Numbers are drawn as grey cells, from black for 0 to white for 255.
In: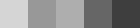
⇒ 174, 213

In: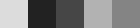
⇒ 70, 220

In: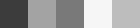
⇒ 121, 246

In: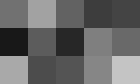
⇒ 39, 196

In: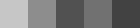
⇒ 81, 198

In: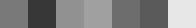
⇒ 160, 231

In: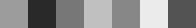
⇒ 192, 235
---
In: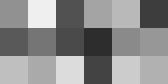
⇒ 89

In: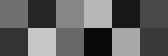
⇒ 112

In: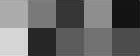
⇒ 171

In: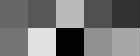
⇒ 103

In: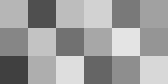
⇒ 134

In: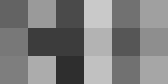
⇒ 120

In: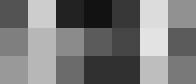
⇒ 127

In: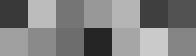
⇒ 57
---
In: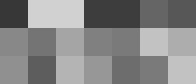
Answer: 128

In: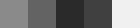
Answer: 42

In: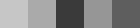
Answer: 58

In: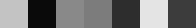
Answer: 124

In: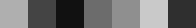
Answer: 108

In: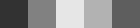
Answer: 230
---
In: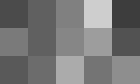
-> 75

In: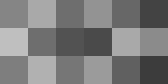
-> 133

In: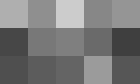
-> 175

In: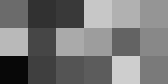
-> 107

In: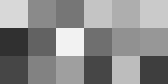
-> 216

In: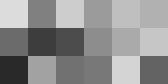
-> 220

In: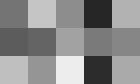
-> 116

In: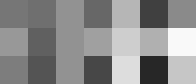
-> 118
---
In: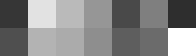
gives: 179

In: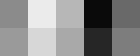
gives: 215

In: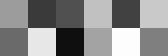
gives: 231

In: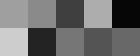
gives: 35

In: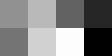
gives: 209

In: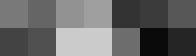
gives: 80

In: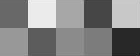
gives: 92

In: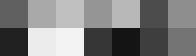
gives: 236

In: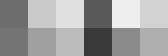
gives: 159
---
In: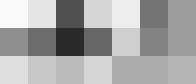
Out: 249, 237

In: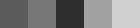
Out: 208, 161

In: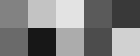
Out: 227, 209

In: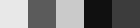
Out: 232, 202

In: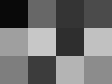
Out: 199, 193

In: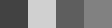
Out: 208, 129

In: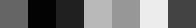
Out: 236, 185
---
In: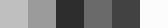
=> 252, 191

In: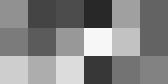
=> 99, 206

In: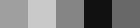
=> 104, 159

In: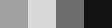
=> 18, 160

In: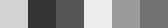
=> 114, 211

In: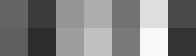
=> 74, 94

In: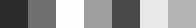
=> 180, 43
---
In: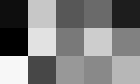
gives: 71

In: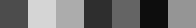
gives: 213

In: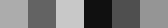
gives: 99

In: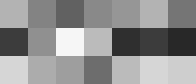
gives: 172

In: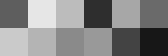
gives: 180

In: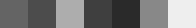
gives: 76
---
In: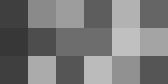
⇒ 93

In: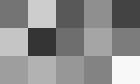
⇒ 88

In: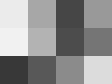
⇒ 167

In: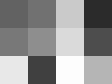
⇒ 113

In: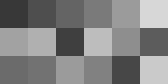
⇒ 122

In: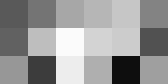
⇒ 182

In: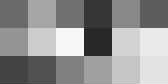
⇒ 55

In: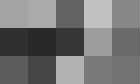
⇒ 99

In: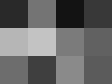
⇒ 116

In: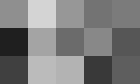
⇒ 151
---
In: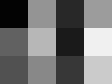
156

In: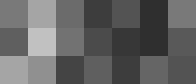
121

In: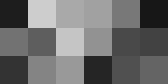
23

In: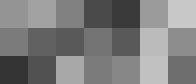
200

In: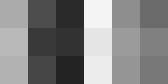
107

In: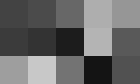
150

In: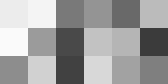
187
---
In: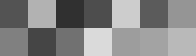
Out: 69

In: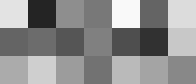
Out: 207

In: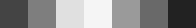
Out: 126

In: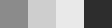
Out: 206

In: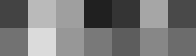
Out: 219

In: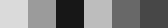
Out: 155

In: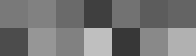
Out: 150

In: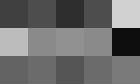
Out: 107

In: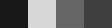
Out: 215
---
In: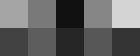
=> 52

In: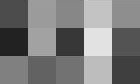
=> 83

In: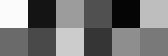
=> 121

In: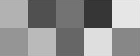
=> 135

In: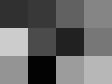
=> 119

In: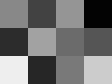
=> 85

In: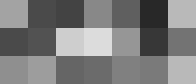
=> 115

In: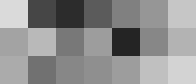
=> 179
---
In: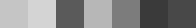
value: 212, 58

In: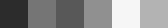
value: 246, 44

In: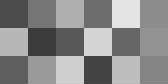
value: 228, 59

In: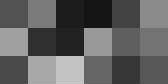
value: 195, 21

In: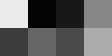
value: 234, 4

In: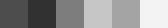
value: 243, 49
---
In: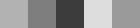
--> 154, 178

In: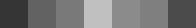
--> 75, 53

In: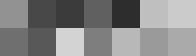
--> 203, 111

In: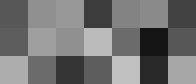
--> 66, 173

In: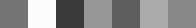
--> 136, 116

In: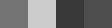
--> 78, 115

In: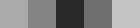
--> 196, 170
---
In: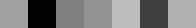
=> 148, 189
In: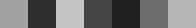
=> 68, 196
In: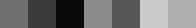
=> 139, 202
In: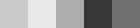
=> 172, 232
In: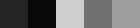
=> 207, 207
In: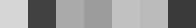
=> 156, 214
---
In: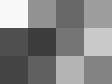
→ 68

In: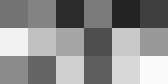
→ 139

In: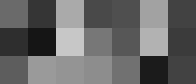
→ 93

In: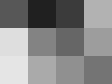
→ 229

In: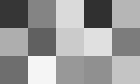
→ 110

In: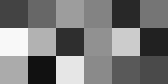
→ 171

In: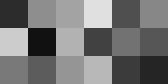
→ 121

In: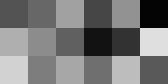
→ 210

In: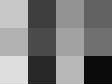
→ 222

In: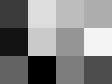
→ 99
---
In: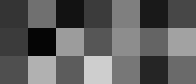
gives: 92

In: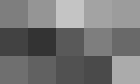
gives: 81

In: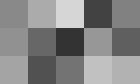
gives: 115

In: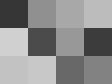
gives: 104

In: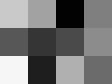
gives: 176

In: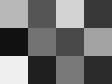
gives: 121

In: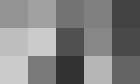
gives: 50
